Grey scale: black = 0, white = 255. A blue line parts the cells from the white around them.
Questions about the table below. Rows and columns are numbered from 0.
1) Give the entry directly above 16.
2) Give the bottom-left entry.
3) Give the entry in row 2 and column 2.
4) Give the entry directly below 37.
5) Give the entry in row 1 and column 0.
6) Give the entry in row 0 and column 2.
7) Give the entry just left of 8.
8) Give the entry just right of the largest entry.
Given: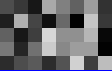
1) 169
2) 44
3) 62
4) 77
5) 31
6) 23
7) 182
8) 144

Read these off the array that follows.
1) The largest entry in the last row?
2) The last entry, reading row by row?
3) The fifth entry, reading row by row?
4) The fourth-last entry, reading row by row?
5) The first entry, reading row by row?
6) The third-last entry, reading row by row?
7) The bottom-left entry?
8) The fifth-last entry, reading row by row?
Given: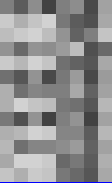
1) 202
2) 168
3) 127
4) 120
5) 127
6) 105
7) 196
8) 196

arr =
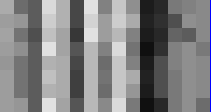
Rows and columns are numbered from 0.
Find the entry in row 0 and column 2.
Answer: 92
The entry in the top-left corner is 171
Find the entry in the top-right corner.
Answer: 137
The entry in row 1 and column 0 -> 157
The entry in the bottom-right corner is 108
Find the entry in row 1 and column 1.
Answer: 150
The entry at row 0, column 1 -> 108
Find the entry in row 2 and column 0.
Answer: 163
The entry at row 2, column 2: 79
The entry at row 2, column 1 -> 115
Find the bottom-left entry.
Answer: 157

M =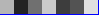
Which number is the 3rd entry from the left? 112
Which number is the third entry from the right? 61
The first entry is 181

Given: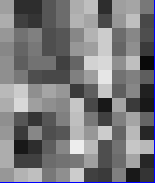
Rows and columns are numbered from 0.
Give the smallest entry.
9
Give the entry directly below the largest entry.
120
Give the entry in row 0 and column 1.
45
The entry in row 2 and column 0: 151
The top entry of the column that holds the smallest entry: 120
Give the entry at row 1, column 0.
173
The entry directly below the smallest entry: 94
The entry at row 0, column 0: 159
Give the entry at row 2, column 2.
128
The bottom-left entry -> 151
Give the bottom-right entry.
52
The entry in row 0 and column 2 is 45
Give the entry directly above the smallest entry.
58
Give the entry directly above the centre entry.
128
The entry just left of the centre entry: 151
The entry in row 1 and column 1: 64
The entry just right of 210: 216
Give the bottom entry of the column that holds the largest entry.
204
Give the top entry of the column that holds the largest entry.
173
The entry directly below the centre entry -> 198
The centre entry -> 58
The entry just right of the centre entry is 94
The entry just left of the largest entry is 135
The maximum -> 237

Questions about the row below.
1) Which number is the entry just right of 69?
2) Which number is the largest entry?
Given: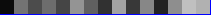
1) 148
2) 192
